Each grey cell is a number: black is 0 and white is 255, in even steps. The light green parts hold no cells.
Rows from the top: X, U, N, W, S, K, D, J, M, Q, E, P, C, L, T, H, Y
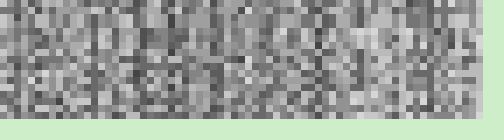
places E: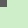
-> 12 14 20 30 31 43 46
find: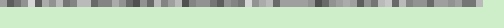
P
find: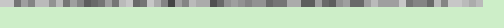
C
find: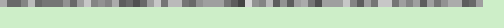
M
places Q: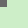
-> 13 20 21 24 30 36 42 51 61

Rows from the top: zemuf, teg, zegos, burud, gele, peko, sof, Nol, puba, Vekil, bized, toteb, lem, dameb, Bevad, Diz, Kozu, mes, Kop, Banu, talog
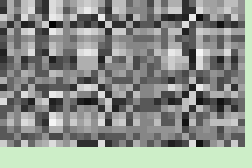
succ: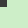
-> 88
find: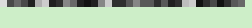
Bevad
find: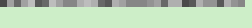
sof
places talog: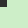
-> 11 12 13 15 25
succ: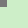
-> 134
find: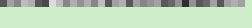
Kozu

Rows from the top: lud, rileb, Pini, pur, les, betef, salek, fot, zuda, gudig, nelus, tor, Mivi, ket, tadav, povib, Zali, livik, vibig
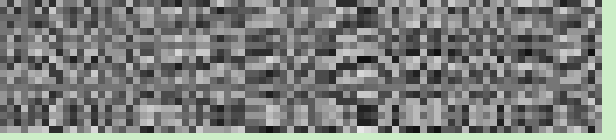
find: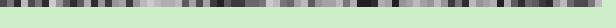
povib
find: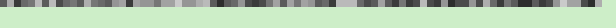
betef
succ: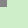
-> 186
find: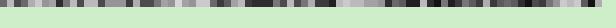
fot
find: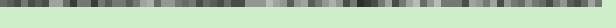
Zali

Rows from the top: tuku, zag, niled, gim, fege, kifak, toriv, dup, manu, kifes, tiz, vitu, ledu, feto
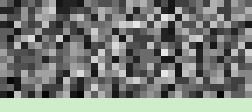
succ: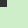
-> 230
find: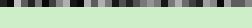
feto
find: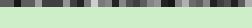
fege
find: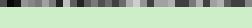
vitu
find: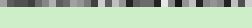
dup

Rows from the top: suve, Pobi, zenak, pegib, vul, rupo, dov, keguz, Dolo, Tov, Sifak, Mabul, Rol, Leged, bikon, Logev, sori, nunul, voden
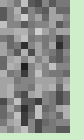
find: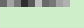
Logev
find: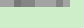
Mabul
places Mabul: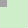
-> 0 1 5 6 7 9
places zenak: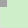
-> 2 5 7 8
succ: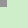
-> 120

